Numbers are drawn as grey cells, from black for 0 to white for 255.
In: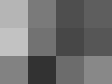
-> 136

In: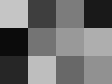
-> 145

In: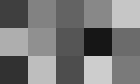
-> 122

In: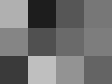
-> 100

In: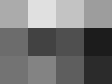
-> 43

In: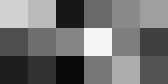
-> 84
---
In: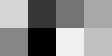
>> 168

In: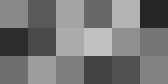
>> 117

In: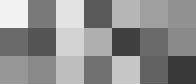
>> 137

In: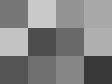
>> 175

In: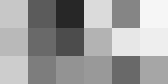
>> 238

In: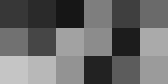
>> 170

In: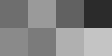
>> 43

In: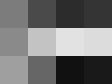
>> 220
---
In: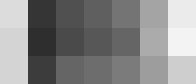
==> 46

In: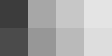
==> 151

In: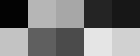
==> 95

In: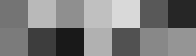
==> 61

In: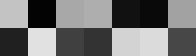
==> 225

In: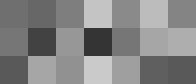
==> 66

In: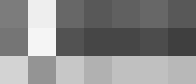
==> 245

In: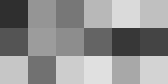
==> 156
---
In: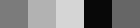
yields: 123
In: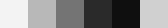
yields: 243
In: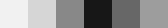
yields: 241
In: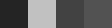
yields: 36
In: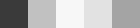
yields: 58
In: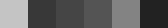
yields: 196
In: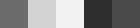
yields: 108
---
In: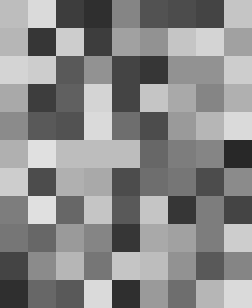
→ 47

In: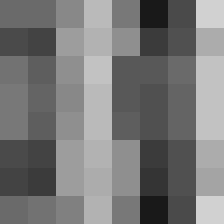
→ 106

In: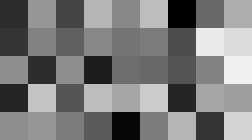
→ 142

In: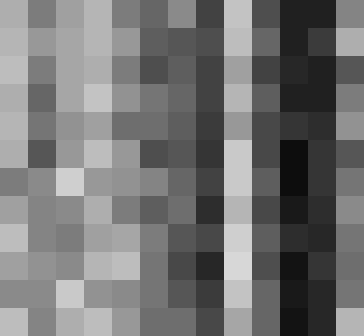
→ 189

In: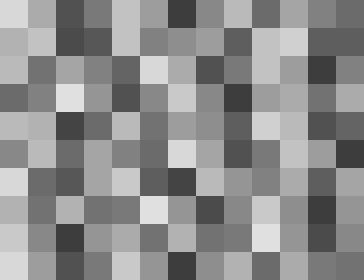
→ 216

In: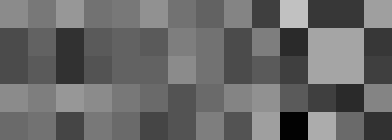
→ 106
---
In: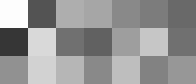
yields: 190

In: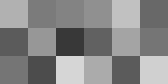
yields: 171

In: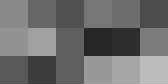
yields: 153

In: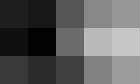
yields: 64

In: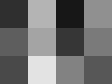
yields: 227

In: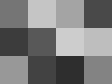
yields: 66
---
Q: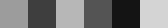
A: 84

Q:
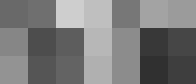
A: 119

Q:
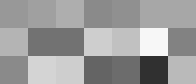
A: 144

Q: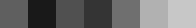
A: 111

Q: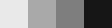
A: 169

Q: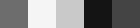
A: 201
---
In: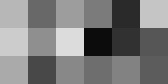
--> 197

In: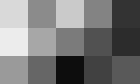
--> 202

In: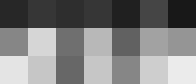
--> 214

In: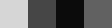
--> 70

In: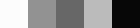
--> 146

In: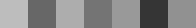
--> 153

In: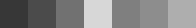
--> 141

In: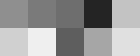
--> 208

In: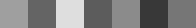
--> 139
